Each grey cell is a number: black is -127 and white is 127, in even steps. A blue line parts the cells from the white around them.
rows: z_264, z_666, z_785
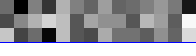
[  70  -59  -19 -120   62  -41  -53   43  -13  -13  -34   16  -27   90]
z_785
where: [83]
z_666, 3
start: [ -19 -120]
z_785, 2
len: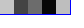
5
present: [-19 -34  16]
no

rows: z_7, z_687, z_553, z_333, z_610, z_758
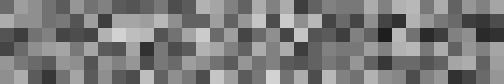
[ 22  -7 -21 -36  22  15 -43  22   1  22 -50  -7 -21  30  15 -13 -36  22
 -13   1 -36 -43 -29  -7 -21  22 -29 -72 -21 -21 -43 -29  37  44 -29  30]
z_610
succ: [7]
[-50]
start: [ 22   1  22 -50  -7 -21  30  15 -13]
z_610, 7
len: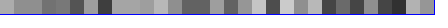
31
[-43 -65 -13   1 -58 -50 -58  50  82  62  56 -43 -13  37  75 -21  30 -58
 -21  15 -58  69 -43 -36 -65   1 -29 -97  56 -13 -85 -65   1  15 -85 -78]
z_553

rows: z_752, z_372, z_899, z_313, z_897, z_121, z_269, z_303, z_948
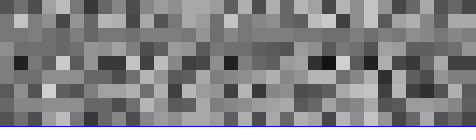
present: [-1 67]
no
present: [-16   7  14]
no
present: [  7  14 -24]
yes
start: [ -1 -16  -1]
z_899, 25

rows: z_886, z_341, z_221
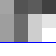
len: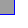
1
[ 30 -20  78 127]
z_221
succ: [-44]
[-36]
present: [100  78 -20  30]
no
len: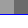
2
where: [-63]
z_886, 3
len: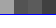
4

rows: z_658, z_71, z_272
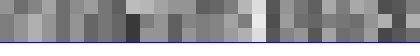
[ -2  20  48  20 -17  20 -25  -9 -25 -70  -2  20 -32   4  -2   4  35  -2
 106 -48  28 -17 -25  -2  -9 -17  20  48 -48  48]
z_71
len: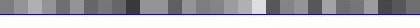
30
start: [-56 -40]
z_272, 27
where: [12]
z_658, 5
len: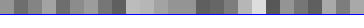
26

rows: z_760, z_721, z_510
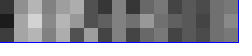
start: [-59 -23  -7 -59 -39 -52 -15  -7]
z_510, 9
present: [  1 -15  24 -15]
yes
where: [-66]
z_510, 0
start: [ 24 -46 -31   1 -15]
z_721, 5
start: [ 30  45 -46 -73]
z_760, 4

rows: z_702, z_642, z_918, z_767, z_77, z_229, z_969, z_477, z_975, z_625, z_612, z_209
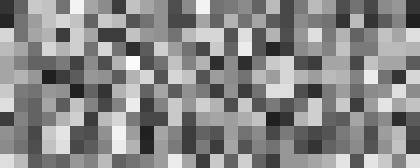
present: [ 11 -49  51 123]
yes
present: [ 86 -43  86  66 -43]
yes
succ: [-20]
[11]
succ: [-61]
[11]
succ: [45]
[66]

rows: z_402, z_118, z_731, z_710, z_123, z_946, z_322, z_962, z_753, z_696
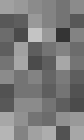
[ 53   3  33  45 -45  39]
z_696
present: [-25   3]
no
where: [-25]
z_946, 3
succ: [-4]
[-33]
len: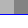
2

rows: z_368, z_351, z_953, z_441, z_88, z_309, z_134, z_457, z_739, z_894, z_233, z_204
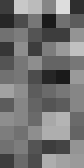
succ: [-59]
[20]
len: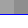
2
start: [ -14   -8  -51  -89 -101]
z_309, 0

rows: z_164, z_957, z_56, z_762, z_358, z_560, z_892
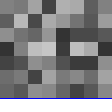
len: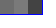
3
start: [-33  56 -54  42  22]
z_957, 0
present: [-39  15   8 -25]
yes
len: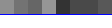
8
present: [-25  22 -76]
yes
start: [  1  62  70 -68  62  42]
z_762, 1
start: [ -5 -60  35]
z_560, 1

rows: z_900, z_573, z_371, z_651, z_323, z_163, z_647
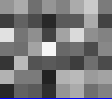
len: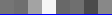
8
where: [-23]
z_651, 4
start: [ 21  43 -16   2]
z_647, 4
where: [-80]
z_647, 3

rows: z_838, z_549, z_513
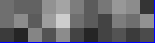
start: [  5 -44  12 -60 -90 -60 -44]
z_513, 2
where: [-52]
z_513, 10
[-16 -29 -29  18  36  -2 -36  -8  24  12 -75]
z_838
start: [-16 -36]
z_549, 5
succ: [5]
[-44]

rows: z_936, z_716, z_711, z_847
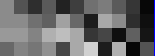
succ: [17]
[-57]
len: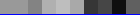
10

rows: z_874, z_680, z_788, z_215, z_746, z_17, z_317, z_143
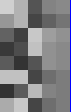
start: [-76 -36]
z_317, 0
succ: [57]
[3]

